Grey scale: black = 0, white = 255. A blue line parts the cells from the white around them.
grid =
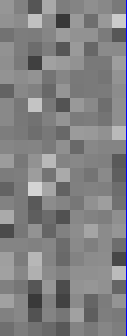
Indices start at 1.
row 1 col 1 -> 150
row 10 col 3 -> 110
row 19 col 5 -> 105
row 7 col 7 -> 122
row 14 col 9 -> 109
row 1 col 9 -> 121
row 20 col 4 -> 139
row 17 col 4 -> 101
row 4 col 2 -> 125
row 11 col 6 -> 105
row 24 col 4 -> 105
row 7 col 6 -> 120
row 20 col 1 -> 161
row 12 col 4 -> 185
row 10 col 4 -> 120
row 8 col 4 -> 120
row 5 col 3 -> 64
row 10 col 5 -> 104
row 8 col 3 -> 196
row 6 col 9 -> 147
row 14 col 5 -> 98
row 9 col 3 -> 114
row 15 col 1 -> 130
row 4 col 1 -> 146
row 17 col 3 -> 147
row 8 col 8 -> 110
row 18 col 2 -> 132
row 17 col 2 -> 119
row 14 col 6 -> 128
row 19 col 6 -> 131
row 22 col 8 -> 124
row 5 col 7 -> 121
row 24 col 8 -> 134
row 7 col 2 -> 136
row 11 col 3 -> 132
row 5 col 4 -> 161
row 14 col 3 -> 212

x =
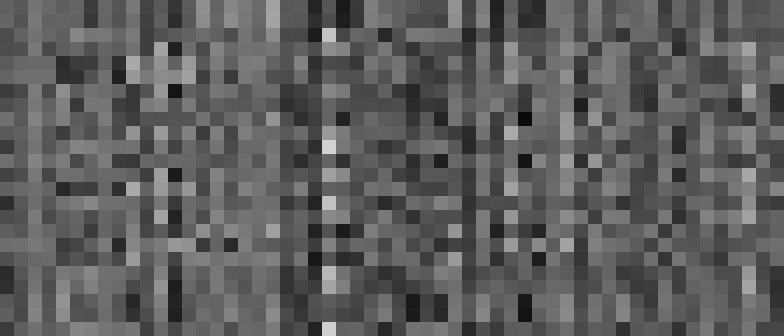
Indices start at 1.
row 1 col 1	96
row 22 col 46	80
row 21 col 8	110
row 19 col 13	68
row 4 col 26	78
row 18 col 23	61
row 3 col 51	124
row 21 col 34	67
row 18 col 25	80
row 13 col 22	86
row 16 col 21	84
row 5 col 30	83
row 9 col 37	105
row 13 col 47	66
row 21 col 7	128
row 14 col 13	105
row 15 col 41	93
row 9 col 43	147
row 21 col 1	47
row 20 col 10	97
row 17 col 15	142
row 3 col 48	78
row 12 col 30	45
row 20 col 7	135
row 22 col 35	126
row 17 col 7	61
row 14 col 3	110
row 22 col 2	74
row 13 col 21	75
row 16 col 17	104
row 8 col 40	106
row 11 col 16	116
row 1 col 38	53
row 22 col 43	112
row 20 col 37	74
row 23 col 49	90
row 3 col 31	118
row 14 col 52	81
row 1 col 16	100

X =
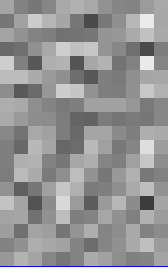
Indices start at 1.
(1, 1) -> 164
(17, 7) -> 174
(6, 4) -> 154
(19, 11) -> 132
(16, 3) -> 113
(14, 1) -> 146
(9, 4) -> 140
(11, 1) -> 127
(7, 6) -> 197
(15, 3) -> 83
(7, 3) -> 107
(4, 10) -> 111
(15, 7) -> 92
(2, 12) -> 167
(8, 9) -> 161
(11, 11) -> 222
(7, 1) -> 141
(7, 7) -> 146
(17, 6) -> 148
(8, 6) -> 127
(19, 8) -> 161
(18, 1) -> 130
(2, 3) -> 204
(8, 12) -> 134
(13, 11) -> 120
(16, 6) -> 126
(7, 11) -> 199
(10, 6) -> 105
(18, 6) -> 132
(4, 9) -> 135
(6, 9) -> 122
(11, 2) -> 104
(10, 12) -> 171
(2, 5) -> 166
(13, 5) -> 142
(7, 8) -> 126
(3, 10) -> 170
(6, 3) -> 171
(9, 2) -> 154
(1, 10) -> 131

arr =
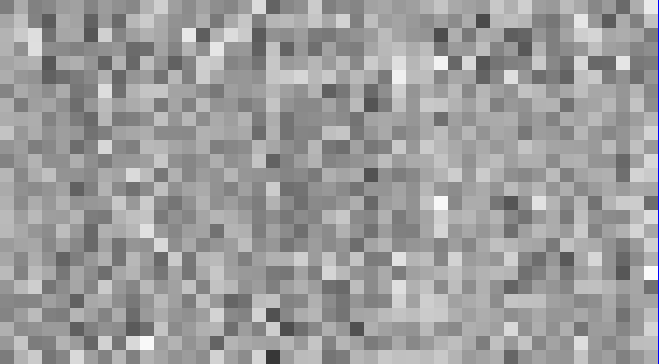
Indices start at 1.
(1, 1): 126
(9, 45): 139
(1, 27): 162
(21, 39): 158
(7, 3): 157
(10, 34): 182
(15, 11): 203
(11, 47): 153
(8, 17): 150
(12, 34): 145
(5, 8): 100
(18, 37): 181
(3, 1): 179
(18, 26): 109
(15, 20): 178
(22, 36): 140
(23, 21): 136
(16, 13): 146
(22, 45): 136
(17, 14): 158
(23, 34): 159
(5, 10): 104
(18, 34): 134
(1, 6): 161
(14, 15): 170
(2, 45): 171
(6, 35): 99
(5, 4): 87
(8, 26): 186
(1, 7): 132
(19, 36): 149
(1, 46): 173
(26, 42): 195
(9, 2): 169
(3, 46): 165
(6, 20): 197
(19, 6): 127
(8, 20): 196
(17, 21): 139
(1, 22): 144

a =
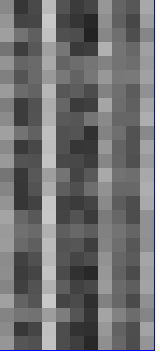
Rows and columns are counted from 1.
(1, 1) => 136
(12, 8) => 134
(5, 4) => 169
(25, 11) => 149
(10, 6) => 84
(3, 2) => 115
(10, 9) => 111
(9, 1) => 139
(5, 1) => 148
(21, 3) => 82
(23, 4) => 157
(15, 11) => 169
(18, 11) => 143
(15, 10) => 77
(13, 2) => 56
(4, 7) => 62
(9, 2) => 60
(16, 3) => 88
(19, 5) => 86
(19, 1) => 140
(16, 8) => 123
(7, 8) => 130
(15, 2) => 54
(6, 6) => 99
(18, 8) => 132
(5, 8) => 130
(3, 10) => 78
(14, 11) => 174
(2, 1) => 149
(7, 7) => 76
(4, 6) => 58
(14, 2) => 55
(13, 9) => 114
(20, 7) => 40
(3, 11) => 134
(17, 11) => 145
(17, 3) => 106

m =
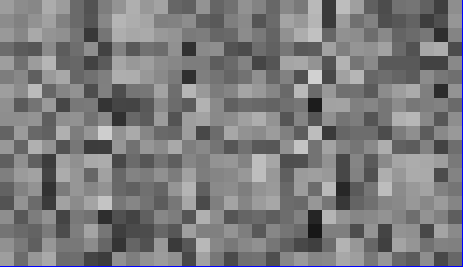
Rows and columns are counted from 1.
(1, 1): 157
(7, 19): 153
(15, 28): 133
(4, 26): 149
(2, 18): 138
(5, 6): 103
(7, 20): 134
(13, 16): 133
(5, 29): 89
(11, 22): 196
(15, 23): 151
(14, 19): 147
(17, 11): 76
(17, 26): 77
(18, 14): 88
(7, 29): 158
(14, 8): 147
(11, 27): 138
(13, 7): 102
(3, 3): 169
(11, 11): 151
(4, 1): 108
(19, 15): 162
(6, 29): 101
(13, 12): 145
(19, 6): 110
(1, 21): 136
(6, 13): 122
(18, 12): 153
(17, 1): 116
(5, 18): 131
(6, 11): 152
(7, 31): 127
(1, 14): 96
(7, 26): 113
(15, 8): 196
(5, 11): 159
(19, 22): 154
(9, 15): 163
